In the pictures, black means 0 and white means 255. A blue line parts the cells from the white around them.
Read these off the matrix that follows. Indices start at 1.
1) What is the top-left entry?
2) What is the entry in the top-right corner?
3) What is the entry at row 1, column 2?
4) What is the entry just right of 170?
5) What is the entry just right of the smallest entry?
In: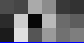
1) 77
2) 50
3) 70
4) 140
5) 185

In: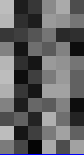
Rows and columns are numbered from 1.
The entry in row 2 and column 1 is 182
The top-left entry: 189
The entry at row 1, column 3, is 55
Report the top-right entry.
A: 77
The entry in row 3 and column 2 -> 63
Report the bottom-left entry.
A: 123
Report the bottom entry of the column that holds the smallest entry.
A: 5
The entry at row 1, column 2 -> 29
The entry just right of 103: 91
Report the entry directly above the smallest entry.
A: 63

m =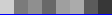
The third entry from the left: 143
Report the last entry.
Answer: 55
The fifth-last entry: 104

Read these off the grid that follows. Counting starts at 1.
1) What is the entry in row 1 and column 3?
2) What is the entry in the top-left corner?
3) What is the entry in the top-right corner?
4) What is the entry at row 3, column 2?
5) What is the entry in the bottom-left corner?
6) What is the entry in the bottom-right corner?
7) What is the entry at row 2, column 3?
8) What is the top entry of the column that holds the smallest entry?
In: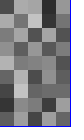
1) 165
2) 76
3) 151
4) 165
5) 94
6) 101
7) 195
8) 45

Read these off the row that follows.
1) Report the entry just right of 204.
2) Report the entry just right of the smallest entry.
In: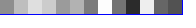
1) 155
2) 238

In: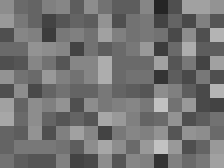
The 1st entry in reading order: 141
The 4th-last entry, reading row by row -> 128
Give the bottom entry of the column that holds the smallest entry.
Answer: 52
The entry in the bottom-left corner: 114
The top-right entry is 147
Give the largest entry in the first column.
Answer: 167
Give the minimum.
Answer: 37
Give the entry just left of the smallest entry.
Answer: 134
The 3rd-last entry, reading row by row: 106
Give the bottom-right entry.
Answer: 161
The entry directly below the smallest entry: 67
